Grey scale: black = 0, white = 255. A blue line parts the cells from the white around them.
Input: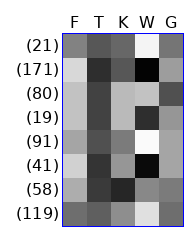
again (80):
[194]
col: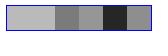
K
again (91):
[165]
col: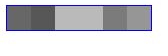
K
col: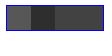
T
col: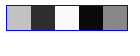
W

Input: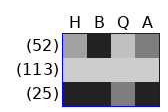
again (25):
[34]
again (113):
[205]
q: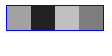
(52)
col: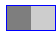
A
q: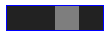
(25)
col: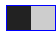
B

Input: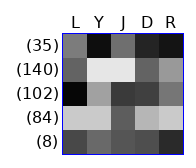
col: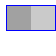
Y
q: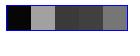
(102)
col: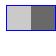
Y
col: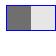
J
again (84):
[202]
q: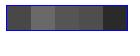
(8)

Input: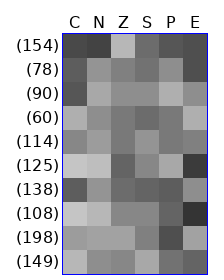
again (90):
[142]
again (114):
[121]
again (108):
[135]
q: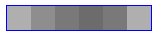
(60)
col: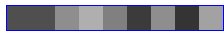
E
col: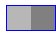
Z

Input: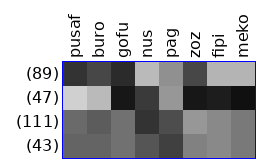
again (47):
[23]
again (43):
[100]
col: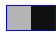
meko
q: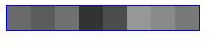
(111)
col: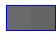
pusaf

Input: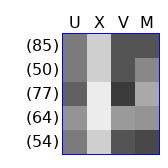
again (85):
[84]
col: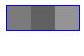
U
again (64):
[148]

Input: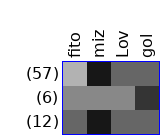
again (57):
[102]
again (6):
[136]
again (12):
[102]
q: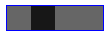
(12)

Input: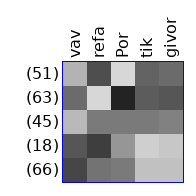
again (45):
[122]
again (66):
[193]
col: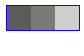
tik
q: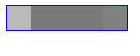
(45)

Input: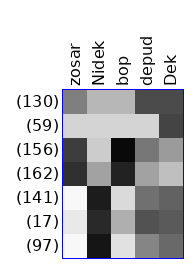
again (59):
[212]
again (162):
[162]
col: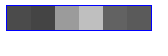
Dek
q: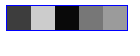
(156)
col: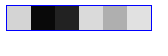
bop
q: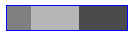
(130)

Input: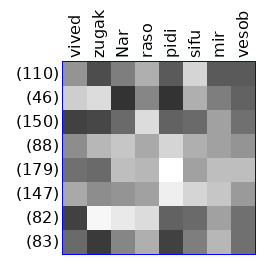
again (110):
[90]
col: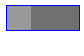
vesob
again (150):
[106]
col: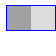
raso
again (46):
[51]
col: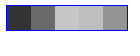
Nar

